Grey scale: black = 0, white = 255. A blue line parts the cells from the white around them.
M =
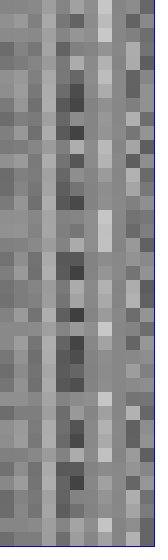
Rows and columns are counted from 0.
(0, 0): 133
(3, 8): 135
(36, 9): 164
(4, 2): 132
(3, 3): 164
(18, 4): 88
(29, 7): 160
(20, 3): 155
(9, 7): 148
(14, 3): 173
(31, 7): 170
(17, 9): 153
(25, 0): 119
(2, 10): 110
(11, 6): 139
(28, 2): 135
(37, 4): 132
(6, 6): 137
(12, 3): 161
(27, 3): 171
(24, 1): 157
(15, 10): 119
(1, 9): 99
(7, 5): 70
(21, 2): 129
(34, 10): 150
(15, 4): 130
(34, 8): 137
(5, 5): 103
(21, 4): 116
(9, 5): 66
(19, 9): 116
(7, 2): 112
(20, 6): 138
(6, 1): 156
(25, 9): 136
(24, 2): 117
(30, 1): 154

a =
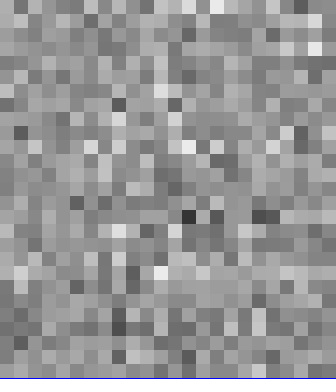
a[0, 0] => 175
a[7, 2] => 167
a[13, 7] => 161
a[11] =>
[136, 162, 128, 154, 164, 170, 132, 192, 147, 140, 189, 127, 136, 156, 181, 105, 109, 156, 178, 146, 176, 159, 171, 125]
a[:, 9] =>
[144, 157, 137, 142, 176, 160, 144, 163, 151, 162, 140, 140, 146, 187, 123, 145, 178, 139, 128, 94, 103, 148, 181, 120, 173, 192, 138]
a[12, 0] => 130
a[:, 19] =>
[197, 159, 107, 165, 127, 154, 130, 177, 149, 137, 211, 146, 165, 147, 142, 88, 131, 123, 169, 172, 166, 141, 114, 122, 162, 104, 127]
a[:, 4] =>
[130, 182, 154, 149, 155, 118, 158, 166, 115, 126, 129, 164, 164, 150, 147, 147, 150, 146, 160, 139, 157, 147, 160, 142, 135, 154, 165]
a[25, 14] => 170
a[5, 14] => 132
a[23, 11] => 181
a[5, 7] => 171
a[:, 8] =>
[183, 130, 152, 122, 129, 157, 182, 91, 214, 175, 205, 147, 139, 124, 145, 143, 223, 162, 205, 165, 168, 125, 93, 78, 143, 98, 162]
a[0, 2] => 179
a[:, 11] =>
[194, 174, 139, 176, 193, 183, 221, 173, 158, 146, 135, 127, 110, 125, 125, 161, 128, 133, 112, 235, 173, 152, 173, 181, 110, 159, 115]
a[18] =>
[171, 149, 185, 130, 160, 143, 190, 119, 205, 128, 139, 112, 185, 191, 141, 173, 118, 187, 146, 169, 152, 145, 132, 132]
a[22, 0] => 127
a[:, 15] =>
[234, 126, 132, 164, 135, 138, 133, 158, 142, 126, 205, 105, 161, 142, 186, 88, 112, 117, 173, 164, 156, 159, 121, 117, 156, 127, 137]
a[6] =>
[189, 141, 161, 142, 158, 133, 129, 135, 182, 144, 162, 221, 187, 147, 164, 133, 177, 166, 132, 130, 156, 154, 151, 155]
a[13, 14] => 148
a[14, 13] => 166
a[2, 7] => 120
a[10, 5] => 158
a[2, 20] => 154
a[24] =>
[127, 94, 149, 124, 135, 162, 156, 159, 143, 173, 151, 110, 117, 146, 133, 156, 126, 154, 148, 162, 158, 117, 135, 147]
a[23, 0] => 113
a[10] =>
[165, 150, 197, 147, 129, 158, 214, 135, 205, 140, 121, 135, 194, 235, 120, 205, 133, 174, 153, 211, 163, 105, 129, 161]
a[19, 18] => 171
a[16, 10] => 101
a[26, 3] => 140
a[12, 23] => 177
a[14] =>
[147, 174, 132, 155, 147, 97, 145, 108, 145, 123, 129, 125, 144, 166, 125, 186, 148, 153, 120, 142, 127, 153, 136, 160]

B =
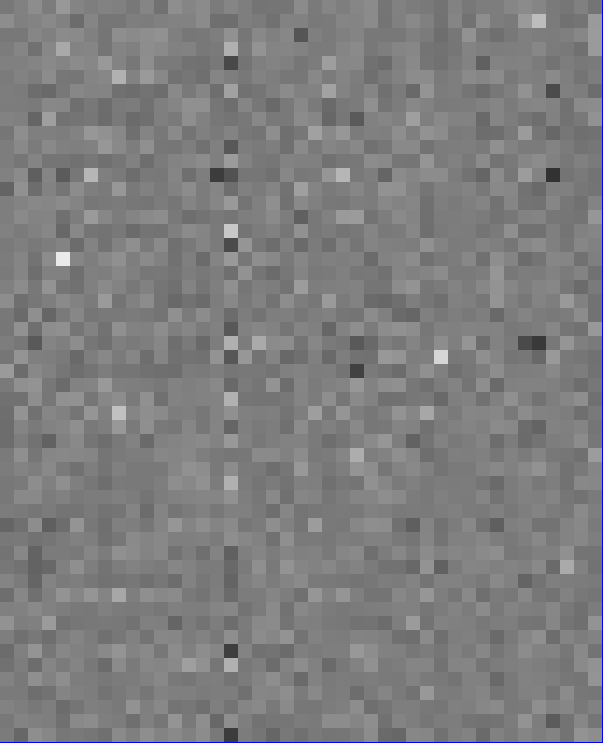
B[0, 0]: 120
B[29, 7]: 128
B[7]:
[124, 124, 122, 136, 135, 111, 120, 109, 122, 124, 113, 127, 133, 144, 144, 118, 110, 133, 119, 105, 121, 136, 122, 106, 120, 123, 144, 116, 124, 136, 130, 122, 123, 124, 128, 133, 123, 132, 134, 130, 113, 138, 140]
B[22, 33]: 121
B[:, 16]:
[133, 110, 145, 176, 73, 126, 161, 110, 116, 131, 88, 155, 82, 110, 153, 117, 200, 75, 153, 111, 144, 136, 108, 88, 176, 87, 118, 105, 177, 144, 101, 152, 118, 140, 176, 145, 128, 138, 142, 96, 105, 100, 107, 135, 109, 142, 62, 177, 116, 125, 116, 142, 60]
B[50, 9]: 146
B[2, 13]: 119
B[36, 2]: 118
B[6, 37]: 146
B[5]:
[123, 130, 125, 140, 119, 118, 132, 135, 177, 130, 154, 136, 114, 118, 111, 133, 126, 120, 130, 126, 119, 119, 136, 123, 132, 125, 111, 122, 130, 140, 140, 122, 126, 138, 134, 140, 121, 128, 126, 138, 127, 116, 125]
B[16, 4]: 104
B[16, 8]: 120
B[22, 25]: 116
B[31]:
[109, 125, 114, 98, 129, 137, 117, 110, 121, 130, 106, 129, 132, 135, 138, 130, 152, 129, 120, 126, 130, 130, 122, 110, 117, 127, 138, 150, 125, 98, 116, 130, 121, 125, 132, 109, 124, 107, 115, 125, 127, 140, 119]
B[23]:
[119, 145, 111, 141, 144, 117, 130, 114, 144, 130, 129, 141, 127, 134, 123, 129, 88, 129, 134, 130, 117, 132, 128, 102, 130, 142, 123, 140, 145, 141, 119, 129, 128, 131, 130, 131, 120, 122, 125, 135, 117, 113, 152]
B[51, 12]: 148
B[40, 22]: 130
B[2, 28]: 120
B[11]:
[125, 118, 132, 117, 117, 113, 119, 112, 118, 129, 110, 123, 131, 134, 140, 127, 155, 130, 120, 118, 130, 128, 128, 113, 119, 120, 140, 137, 118, 117, 149, 123, 129, 121, 139, 115, 121, 134, 140, 129, 120, 128, 122]
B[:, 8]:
[128, 118, 142, 132, 131, 177, 112, 122, 121, 136, 137, 118, 122, 151, 123, 124, 120, 130, 144, 135, 131, 116, 121, 144, 127, 123, 117, 127, 141, 193, 152, 121, 122, 128, 122, 128, 117, 128, 119, 144, 125, 116, 167, 123, 120, 119, 148, 139, 123, 121, 121, 124, 138]
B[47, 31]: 114
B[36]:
[124, 122, 118, 123, 116, 116, 122, 115, 117, 132, 108, 132, 117, 123, 129, 120, 128, 128, 121, 110, 134, 116, 119, 121, 122, 121, 129, 127, 122, 123, 122, 125, 128, 123, 122, 128, 120, 126, 131, 124, 120, 138, 126]
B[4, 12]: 122
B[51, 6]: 140
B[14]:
[126, 131, 136, 134, 139, 132, 119, 121, 123, 119, 117, 124, 118, 132, 124, 134, 153, 116, 128, 143, 113, 137, 128, 120, 119, 126, 124, 136, 131, 134, 112, 126, 122, 127, 132, 114, 133, 115, 114, 134, 119, 113, 131]
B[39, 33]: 131
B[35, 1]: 137
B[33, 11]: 121
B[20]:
[128, 140, 120, 147, 117, 113, 128, 138, 131, 120, 129, 117, 112, 131, 117, 127, 144, 118, 127, 125, 115, 156, 125, 127, 128, 130, 117, 117, 140, 147, 119, 123, 131, 124, 135, 147, 134, 125, 132, 135, 119, 107, 122]
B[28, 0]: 113
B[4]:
[128, 128, 132, 137, 132, 139, 135, 153, 131, 119, 142, 122, 122, 114, 113, 120, 73, 116, 127, 131, 128, 118, 124, 158, 135, 136, 113, 108, 128, 137, 117, 113, 122, 130, 96, 131, 129, 130, 123, 115, 125, 120, 122]
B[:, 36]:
[134, 122, 120, 126, 129, 121, 127, 123, 125, 121, 130, 121, 119, 135, 133, 119, 143, 118, 132, 120, 134, 128, 124, 120, 122, 117, 125, 129, 144, 121, 136, 124, 130, 129, 124, 124, 120, 127, 121, 120, 131, 129, 120, 131, 126, 122, 126, 127, 121, 121, 121, 124, 122]
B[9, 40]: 118
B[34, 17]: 124
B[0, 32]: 130
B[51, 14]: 142
